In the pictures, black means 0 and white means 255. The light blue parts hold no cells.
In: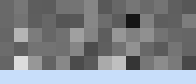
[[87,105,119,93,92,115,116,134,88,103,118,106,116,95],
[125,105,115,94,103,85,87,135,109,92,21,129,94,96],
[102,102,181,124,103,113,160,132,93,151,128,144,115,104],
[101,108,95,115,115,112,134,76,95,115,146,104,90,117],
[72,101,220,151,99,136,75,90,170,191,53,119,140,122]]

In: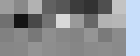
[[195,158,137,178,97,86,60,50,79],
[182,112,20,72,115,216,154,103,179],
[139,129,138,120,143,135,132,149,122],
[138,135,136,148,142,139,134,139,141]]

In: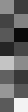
[[60,145],
[131,67],
[10,88],
[71,37],
[139,196],
[56,97],
[87,151],
[243,90]]

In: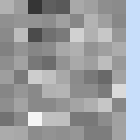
[[139,178,157,53,95,89,169,160,142],
[135,144,149,147,141,160,135,179,159],
[151,138,189,75,112,122,209,177,199],
[172,129,148,134,140,168,176,147,159],
[152,142,162,120,108,147,169,159,189],
[162,158,123,205,192,168,139,121,105],
[218,134,150,137,177,180,141,141,123],
[134,142,163,137,137,148,164,175,198],
[161,114,138,245,192,191,121,120,140],
[162,171,168,140,147,143,150,125,125]]

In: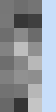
[[116,119,110],
[63,120,55],
[107,110,138],
[144,131,190],
[184,110,135],
[142,128,145],
[183,114,118],
[197,104,53]]

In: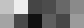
[[138,195,237,69,76,104],
[155,164,73,16,94,70]]
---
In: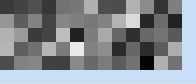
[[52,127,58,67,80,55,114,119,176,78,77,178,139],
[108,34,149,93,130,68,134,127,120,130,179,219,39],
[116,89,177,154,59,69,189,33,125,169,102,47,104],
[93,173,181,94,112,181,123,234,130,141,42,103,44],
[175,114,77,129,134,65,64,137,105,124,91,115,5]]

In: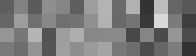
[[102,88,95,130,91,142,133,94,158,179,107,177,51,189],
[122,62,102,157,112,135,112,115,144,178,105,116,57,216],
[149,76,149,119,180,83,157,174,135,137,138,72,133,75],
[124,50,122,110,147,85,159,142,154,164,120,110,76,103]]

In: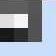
[[95,86,93],
[245,83,222],
[45,83,25]]

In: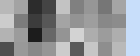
[[118,165,184,163,44,68,195,128,150],
[136,140,204,124,60,87,164,147,158],
[156,174,179,156,28,103,148,211,173],
[142,185,78,153,136,150,204,90,198]]

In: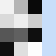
[[181,9,242],
[238,206,218],
[96,15,86],
[223,253,15]]

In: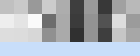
[[161,185,192,201,153,204,173,62,154,56],
[221,155,238,228,250,109,170,59,147,82],
[198,167,221,220,215,144,170,48,147,62]]
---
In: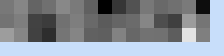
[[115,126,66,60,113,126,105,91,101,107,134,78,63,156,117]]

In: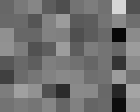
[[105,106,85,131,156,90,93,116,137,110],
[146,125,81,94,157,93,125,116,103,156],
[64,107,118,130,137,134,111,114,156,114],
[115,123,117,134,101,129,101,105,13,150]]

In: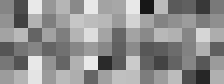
[[146,64,179,126,160,198,188,184,155,211,164,131,144,156,124,143],
[85,117,133,100,113,135,155,136,96,139,87,93,108,130,177,95],
[156,180,228,154,186,174,101,160,192,190,125,156,188,78,38,176]]

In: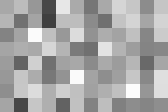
[[181,113,164,63,190,189,139,112,195,212,165,211],
[165,174,169,214,180,122,112,227,179,157,132,135],
[152,198,172,120,147,250,163,142,159,198,136,223],
[165,71,198,175,98,193,130,190,128,141,133,142]]

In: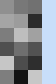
[[165,156,43],
[79,111,82],
[126,19,199]]

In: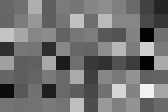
[[102,123,151,95,117,193,109,186,134,134,73,54],
[47,118,116,45,136,103,101,141,183,124,207,122],
[102,94,100,122,106,170,64,135,121,147,97,99],
[116,113,114,122,116,191,77,153,127,147,90,106]]

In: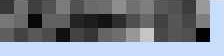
[[119,105,9,97,96,36,29,19,46,79,104,65,86,70,126]]

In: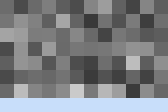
[[117,145,129,95,166,99,57,114,82,123,62,111],
[75,147,87,155,106,119,116,119,131,146,144,104],
[74,101,109,104,115,90,59,82,64,101,66,119]]
